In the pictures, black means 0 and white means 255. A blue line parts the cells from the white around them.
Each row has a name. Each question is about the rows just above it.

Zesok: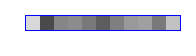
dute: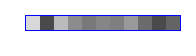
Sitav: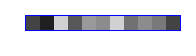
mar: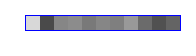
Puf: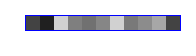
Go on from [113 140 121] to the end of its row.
[67]
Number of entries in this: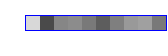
10
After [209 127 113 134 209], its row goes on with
[121 140 167  67]
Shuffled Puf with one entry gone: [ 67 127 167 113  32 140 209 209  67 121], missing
[134]
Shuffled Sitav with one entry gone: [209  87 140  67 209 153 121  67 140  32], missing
[113]
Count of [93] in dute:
0
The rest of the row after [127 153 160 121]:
[194]

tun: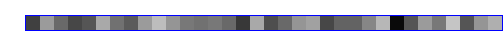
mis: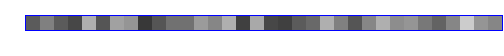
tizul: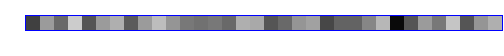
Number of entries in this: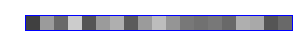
19
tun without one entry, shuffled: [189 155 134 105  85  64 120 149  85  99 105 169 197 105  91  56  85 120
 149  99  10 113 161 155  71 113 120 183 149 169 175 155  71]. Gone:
[78]
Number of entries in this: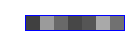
7
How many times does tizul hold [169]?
1
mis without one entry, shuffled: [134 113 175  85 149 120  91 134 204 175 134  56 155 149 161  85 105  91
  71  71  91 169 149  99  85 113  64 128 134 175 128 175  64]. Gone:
[141]

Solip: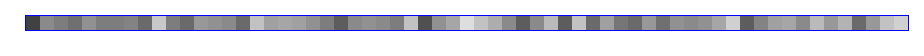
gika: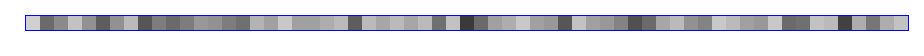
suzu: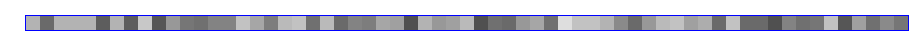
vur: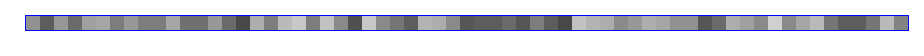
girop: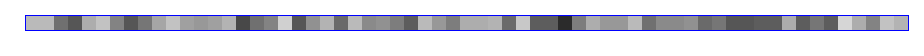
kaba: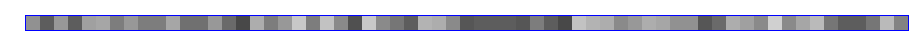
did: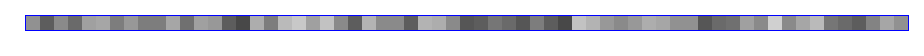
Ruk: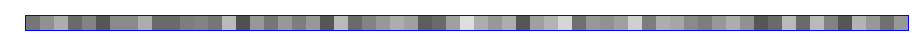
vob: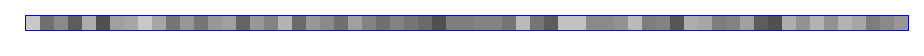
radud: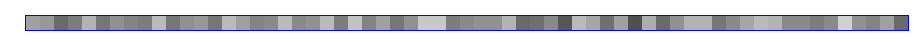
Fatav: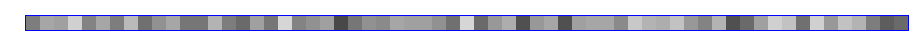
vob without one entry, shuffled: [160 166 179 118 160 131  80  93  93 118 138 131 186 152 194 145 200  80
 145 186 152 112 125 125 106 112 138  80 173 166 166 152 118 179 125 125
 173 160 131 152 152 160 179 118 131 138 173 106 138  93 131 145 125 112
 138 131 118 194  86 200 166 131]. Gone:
[100]
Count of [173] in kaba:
5
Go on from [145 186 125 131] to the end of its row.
[ 86 173 166 125 131 160  93  80 173 145 179 145 179 166 125 138 152]
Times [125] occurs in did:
5
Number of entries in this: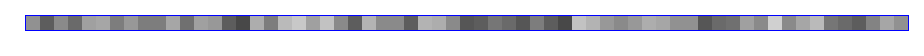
63

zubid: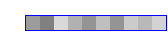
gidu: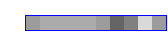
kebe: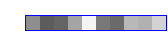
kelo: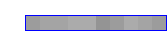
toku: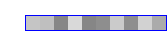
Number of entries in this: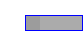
4
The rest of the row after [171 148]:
[156 171 164 156]
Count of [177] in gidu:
0

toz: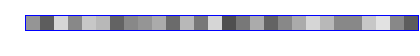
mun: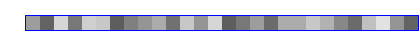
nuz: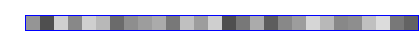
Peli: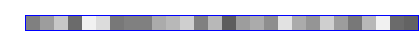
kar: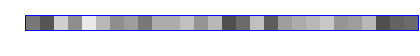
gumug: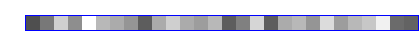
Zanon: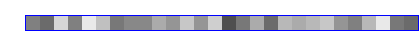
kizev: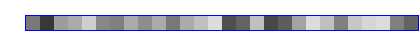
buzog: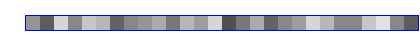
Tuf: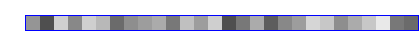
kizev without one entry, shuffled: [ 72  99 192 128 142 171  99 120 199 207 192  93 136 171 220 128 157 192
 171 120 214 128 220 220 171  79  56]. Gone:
[163]
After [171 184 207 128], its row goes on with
[184  93 157 171 142 226 171 149 207 157 120 184 241 107  99]
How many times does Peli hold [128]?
4
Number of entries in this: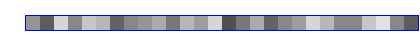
28
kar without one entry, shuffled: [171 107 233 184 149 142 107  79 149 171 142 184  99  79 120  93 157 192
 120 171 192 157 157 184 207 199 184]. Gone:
[85]
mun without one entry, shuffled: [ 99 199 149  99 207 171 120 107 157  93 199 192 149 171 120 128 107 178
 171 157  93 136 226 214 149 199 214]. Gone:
[113]
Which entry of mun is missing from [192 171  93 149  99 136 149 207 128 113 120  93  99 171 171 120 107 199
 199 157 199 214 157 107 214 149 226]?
[178]

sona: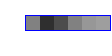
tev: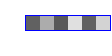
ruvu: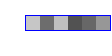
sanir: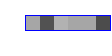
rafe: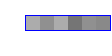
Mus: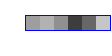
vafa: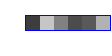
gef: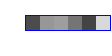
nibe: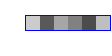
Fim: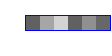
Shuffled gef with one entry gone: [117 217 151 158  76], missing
[68]
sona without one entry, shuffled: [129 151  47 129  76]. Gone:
[158]
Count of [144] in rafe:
2
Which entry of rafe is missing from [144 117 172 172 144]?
[137]
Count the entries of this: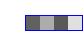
4
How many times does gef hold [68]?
1
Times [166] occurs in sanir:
3

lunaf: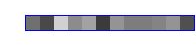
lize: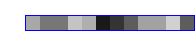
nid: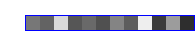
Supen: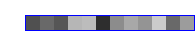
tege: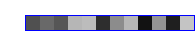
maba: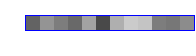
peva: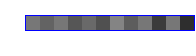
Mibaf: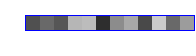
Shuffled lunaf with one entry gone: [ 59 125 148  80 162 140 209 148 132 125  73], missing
[112]
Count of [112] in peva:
0

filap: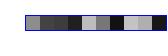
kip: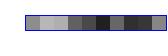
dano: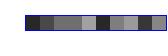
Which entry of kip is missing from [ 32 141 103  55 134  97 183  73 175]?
[48]
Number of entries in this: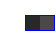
2
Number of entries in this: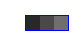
3
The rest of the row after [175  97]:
[ 73  32 103  48  55 134]
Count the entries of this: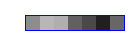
7
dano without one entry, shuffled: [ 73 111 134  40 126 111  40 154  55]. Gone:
[161]

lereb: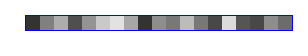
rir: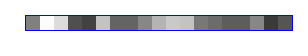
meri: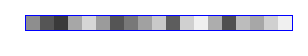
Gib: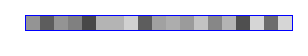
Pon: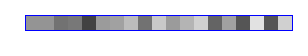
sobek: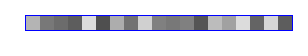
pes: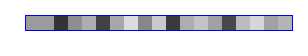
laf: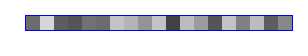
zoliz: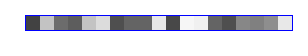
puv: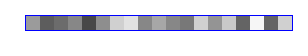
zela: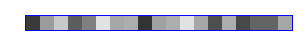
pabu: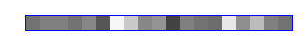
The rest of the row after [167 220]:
[135 201  58 173 195 161  72 188 214 161 180]
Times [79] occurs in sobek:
1
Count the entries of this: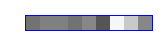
9
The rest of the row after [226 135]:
[167 135 120 208 148 201 100 246 100 208]

